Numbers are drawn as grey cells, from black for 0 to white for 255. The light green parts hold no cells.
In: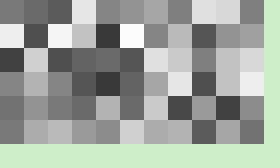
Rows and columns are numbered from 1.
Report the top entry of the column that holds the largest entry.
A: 147
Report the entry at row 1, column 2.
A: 106
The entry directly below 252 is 85
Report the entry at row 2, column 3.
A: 245
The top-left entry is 121
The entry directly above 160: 127
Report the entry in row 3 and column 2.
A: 208
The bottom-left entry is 121
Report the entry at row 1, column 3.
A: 91
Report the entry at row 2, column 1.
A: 238
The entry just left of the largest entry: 57
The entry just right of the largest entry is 133
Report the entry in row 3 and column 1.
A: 65
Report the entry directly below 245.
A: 79
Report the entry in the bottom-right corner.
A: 114

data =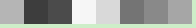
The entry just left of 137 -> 116
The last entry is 166
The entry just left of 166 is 137

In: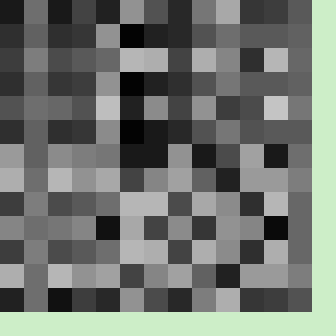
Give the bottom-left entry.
33
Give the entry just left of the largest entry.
75
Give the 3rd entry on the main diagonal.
75
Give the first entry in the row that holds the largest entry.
82
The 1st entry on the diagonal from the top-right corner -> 89
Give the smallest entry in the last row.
17
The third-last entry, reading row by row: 54
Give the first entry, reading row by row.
25
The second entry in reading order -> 110
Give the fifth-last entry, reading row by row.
125
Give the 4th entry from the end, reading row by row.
174
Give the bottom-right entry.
82
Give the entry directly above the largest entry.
89
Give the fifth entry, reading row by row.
33
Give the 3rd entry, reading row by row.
25
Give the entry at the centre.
25
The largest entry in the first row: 168
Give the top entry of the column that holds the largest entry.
61
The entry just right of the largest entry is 118
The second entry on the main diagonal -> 97
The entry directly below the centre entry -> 133
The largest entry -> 196

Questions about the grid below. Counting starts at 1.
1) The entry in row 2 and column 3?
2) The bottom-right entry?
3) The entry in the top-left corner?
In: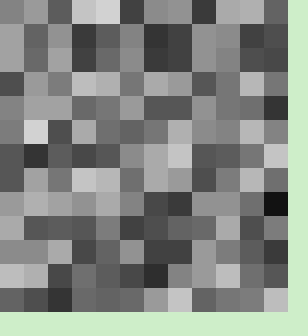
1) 146
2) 189
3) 131

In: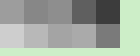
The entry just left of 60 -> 95
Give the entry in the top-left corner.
157
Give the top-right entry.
60

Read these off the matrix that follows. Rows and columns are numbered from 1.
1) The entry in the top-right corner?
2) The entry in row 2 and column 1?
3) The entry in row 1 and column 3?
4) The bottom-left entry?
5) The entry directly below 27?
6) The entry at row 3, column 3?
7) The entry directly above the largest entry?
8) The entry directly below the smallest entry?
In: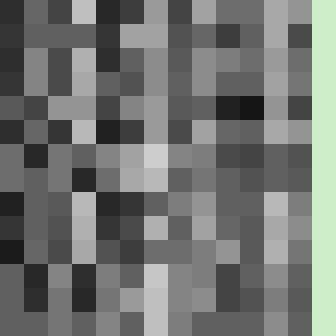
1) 148
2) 53
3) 68
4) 96
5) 96
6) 74
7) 154
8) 96
